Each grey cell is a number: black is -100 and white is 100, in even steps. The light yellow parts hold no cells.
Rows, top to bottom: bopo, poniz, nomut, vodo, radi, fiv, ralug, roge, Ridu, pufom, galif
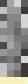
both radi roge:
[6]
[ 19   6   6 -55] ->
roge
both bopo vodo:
[66]
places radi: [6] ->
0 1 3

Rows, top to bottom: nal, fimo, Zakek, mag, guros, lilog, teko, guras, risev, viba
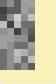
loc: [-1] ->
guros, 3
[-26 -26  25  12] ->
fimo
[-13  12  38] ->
risev
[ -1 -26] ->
guros
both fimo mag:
[-49]

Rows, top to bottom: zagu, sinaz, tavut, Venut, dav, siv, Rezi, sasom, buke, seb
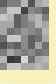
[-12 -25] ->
Rezi
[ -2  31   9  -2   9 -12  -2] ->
sasom
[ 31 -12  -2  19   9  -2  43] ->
dav
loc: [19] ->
dav, 3

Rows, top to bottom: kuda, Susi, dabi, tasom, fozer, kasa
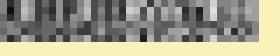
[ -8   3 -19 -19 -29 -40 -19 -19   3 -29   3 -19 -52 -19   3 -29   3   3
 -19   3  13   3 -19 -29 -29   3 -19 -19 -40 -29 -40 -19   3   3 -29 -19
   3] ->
tasom
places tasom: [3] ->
1 8 10 14 16 17 19 21 25 32 33 36
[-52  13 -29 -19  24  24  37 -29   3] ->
fozer

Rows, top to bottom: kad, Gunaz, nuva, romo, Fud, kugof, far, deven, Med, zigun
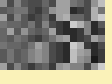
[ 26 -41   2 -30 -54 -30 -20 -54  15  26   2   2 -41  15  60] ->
zigun
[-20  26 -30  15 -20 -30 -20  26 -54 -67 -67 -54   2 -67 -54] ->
Fud
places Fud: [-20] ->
0 4 6
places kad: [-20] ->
6 11

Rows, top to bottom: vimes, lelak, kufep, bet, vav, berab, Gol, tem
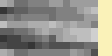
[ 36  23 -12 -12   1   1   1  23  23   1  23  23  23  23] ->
vimes
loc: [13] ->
tem, 11

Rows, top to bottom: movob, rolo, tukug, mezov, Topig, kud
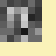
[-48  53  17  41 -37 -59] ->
rolo
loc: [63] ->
tukug, 3
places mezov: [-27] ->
0 4
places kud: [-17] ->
2 4 5
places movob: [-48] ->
1 3 5
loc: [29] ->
tukug, 1
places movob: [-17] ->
0 4

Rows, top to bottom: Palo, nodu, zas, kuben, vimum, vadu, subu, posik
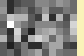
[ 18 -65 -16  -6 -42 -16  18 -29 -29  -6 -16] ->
nodu
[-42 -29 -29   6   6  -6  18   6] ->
Palo
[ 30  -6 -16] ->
posik
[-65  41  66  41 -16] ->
vadu
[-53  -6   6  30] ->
posik
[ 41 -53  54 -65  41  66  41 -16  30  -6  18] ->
vadu

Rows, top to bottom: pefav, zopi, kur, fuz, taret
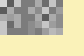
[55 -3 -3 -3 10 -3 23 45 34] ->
taret
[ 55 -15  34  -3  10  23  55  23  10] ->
fuz
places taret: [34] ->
8
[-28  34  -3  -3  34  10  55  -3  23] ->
zopi
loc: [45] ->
taret, 7
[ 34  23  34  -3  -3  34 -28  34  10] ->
kur

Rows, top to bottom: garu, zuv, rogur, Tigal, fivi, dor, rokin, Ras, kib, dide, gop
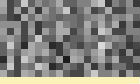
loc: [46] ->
Ras, 14
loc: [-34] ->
kib, 5
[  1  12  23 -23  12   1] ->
rogur

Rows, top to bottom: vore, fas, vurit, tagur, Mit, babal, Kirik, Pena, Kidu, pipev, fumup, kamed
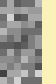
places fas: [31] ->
0 1 3
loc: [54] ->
fumup, 3

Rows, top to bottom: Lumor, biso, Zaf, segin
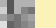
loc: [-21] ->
segin, 1
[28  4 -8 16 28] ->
Zaf
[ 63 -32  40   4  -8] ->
biso
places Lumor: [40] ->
0 2 3 4
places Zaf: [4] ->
1
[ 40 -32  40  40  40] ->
Lumor

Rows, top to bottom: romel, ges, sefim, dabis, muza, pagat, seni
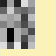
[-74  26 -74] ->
romel
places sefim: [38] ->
0 2

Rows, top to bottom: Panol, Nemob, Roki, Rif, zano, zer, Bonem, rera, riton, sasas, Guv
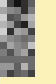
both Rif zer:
[29]
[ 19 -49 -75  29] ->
Rif
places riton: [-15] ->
0 1 2 3 4

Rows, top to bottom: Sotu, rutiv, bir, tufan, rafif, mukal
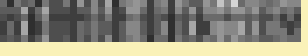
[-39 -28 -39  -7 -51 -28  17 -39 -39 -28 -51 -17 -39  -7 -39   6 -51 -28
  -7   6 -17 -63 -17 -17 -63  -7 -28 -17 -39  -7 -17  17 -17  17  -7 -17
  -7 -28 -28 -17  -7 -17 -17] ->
mukal
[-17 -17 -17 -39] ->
bir
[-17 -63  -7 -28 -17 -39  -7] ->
mukal

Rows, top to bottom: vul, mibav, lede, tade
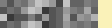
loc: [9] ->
lede, 12
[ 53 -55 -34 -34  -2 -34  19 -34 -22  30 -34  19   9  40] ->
lede
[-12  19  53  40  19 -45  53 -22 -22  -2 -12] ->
vul
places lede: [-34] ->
2 3 5 7 10

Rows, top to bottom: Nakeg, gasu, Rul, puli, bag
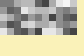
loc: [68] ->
puli, 4
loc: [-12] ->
gasu, 2
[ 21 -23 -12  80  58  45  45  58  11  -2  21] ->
gasu

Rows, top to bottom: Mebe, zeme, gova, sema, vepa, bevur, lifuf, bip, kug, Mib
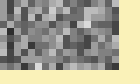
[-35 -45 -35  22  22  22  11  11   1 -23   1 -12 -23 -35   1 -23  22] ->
kug
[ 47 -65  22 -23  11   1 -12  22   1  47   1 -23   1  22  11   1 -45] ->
vepa

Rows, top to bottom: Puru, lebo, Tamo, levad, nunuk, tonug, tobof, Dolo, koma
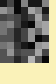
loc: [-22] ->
nunuk, 5
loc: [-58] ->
tobof, 2
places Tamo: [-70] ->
3
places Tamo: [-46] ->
0 2 4 6

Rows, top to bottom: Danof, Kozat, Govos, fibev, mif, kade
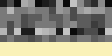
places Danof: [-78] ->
0 6
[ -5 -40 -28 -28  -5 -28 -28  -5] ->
Govos
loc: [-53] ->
fibev, 13
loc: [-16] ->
kade, 14
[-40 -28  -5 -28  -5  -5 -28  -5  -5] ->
kade

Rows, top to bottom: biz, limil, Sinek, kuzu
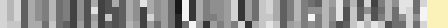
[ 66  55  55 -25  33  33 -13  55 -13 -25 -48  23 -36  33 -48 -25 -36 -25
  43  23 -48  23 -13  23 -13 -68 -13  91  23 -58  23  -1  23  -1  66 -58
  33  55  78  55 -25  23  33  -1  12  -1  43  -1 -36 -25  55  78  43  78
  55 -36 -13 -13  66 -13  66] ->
kuzu
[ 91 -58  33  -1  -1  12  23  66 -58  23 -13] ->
Sinek
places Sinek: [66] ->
0 2 21 33 58
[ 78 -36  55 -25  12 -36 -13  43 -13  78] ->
limil
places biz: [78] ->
20 48 57 58
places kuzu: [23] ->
11 19 21 23 28 30 32 41

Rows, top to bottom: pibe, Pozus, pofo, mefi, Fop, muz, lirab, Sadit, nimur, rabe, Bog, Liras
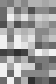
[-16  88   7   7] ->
Bog
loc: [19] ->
Pozus, 3
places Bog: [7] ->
3 4 5 6

